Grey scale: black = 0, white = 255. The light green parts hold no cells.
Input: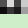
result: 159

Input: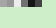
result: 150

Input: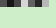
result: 97

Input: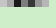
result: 166

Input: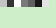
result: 196

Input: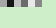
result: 166
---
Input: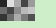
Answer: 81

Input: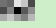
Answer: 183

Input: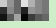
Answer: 103

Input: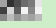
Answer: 187

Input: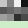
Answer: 74

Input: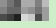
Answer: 157

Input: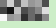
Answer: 135

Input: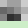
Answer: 204

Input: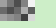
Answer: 216
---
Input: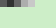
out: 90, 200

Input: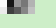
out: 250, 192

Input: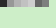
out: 41, 126

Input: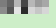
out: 124, 214

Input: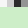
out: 246, 148

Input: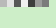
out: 185, 123

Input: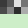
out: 58, 171

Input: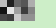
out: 189, 145

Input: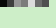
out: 7, 79
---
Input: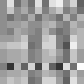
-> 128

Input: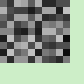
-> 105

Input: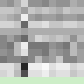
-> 119

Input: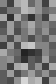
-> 133

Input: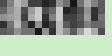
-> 145

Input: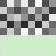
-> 60

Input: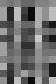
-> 174

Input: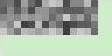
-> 135

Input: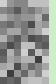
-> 165
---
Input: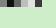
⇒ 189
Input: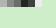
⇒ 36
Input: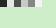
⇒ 200
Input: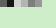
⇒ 180
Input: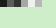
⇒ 167
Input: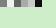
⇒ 170
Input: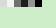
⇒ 30
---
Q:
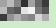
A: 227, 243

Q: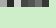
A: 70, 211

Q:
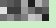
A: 153, 225

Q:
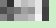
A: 160, 244

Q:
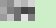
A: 111, 228

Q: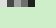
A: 163, 222

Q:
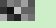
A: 196, 196
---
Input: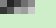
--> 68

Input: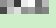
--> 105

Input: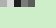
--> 123

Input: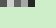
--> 101

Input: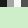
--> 166

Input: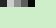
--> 93
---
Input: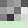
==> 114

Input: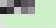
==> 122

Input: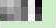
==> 236

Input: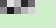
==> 184

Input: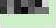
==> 117

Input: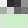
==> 103

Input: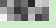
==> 150
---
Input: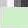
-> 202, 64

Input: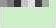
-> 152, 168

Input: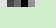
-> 228, 148

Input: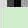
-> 218, 159

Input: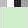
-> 190, 160

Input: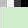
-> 190, 2

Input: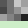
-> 86, 33

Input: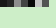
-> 23, 83

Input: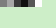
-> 125, 253
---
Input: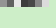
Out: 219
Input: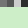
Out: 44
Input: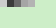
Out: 179
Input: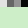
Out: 6
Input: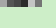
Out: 117
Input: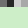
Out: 168
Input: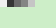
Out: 197
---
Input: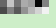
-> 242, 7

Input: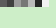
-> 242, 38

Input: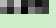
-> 199, 6

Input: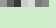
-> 218, 57

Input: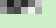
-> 240, 32

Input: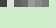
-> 224, 65

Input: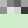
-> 226, 57
